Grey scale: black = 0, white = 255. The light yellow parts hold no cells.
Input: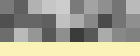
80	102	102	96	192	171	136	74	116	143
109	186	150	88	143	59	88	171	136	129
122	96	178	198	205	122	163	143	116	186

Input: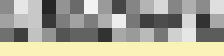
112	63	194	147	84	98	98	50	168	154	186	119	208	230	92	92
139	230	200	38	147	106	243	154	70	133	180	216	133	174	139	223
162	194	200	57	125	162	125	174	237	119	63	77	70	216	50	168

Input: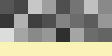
55	178	63	79	131	108	92	151
86	71	199	158	79	116	192	137
220	165	137	151	47	165	108	100

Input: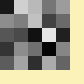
24	208	185	118	156
52	141	112	5	134
86	74	17	229	32
92	164	46	171	100
141	126	193	66	106

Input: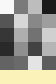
41	143	66	181
54	174	114	208
85	215	136	158
99	106	228	93
248	122	189	26

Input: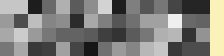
119	168	57	63	161	69	22	112	154	133	183	198	57	77	77
154	77	190	133	141	43	168	127	85	112	161	161	239	105	99
168	204	154	119	99	99	91	63	51	91	119	176	183	51	147
198	198	29	105	176	91	141	211	29	127	85	119	69	37	37
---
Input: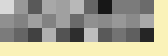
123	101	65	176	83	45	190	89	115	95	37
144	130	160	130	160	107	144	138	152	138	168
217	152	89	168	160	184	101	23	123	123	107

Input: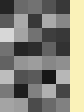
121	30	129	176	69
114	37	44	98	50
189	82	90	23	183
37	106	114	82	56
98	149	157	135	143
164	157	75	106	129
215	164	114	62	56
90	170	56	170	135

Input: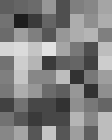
114	29	58	101	79	173	143	173
114	86	58	71	71	181	135	189
94	101	107	151	79	127	135	165
65	114	71	71	50	143	120	101
107	158	127	86	151	173	181	127
135	165	86	197	86	158	94	189
120	173	151	107	94	151	50	143
127	197	135	135	189	50	120	158
114	205	181	58	94	101	65	205
213	219	197	226	165	120	79	189

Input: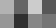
151	48	135	117
178	101	204	87

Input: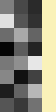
135	17	65
85	57	114
127	72	42
224	85	49
5	92	35
29	100	183
120	143	231
108	169	100

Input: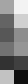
194	15
50	64
87	141
114	149
100	208
165	243

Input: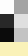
253	164
11	195
40	223

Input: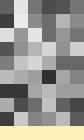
55	55	165	186	158	158
172	76	109	194	97	69
83	145	180	213	145	206
221	151	229	109	151	117
186	172	158	48	165	132
125	194	213	172	103	103
61	200	132	145	186	91
97	229	117	76	83	117
61	235	138	109	180	138
